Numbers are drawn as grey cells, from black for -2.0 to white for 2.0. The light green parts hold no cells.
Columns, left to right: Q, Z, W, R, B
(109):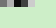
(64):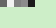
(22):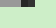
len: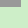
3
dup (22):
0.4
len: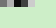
5

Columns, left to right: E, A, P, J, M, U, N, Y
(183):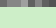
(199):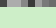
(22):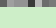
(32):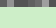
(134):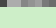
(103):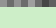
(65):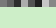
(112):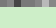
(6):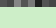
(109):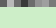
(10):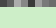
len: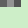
3
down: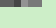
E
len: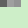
3
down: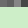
A
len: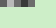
5

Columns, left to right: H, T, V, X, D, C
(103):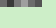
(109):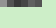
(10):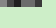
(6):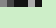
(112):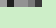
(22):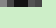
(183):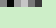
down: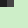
T
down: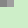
H
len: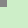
1
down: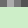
D

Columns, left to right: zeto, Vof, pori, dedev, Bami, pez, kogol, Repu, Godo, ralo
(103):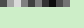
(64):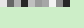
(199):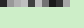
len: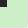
1
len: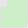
1
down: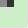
Godo
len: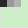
3
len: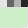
4

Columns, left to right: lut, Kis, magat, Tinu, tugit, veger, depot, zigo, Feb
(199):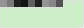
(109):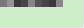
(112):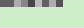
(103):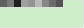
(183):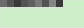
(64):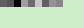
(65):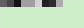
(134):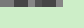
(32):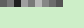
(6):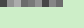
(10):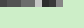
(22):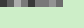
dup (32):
-0.1
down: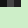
magat
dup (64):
-0.5
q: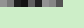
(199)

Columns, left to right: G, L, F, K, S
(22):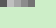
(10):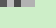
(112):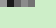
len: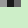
3
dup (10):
0.8
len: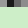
4
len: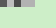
5
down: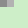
K
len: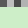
4

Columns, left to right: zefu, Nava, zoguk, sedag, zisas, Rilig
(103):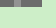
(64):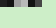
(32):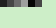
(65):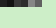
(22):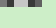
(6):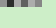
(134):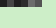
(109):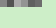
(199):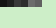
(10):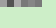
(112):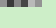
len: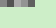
5
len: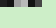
6
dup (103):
-0.3

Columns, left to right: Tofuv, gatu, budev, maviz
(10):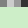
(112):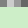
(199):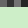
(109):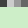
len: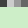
4
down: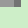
budev
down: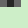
maviz
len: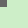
1

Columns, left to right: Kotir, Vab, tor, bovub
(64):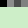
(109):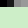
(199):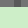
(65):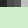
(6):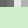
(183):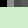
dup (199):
-0.2
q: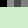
(64)

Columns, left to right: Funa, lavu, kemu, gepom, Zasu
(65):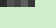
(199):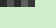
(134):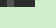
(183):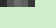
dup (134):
-1.3
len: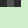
3
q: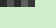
(199)

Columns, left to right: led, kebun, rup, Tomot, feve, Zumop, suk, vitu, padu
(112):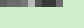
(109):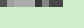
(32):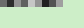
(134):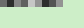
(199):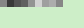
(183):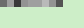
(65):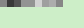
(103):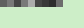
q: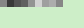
(199)
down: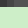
vitu
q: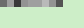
(183)
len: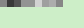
9
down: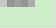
feve
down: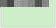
padu
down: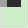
kebun

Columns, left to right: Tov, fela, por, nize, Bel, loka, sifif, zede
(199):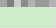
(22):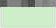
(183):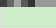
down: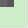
nize
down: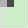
Bel
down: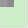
loka
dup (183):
0.4
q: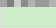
(199)
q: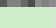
(22)
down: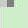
por

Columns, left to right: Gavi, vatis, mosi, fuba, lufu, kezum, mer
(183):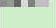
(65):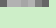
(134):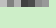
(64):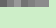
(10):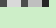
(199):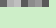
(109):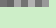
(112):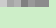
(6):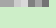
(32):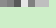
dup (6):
0.6
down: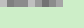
kezum

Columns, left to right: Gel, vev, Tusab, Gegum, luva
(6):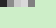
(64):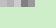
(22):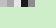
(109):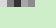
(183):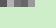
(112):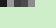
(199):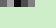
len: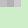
3
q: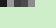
(112)
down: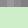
luva
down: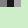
Gegum
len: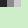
3

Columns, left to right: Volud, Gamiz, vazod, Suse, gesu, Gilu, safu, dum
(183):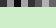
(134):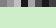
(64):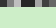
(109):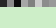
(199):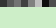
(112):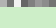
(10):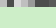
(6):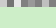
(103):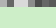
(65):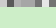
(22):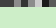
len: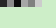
6
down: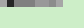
gesu

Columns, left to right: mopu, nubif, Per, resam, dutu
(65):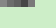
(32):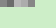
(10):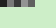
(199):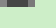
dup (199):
-0.9
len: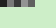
5
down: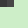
Per
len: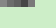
5

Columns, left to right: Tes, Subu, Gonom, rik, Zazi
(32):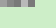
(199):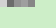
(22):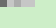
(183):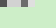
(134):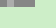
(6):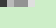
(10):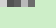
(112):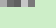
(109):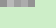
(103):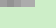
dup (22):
1.1
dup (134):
0.1
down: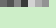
Tes
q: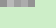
(109)
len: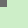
1
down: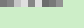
Zazi
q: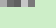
(112)

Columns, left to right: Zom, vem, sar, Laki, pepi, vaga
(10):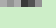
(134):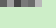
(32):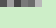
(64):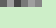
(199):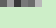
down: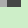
sar
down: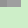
vem
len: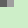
2
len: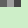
3
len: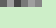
6
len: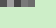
5
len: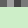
4

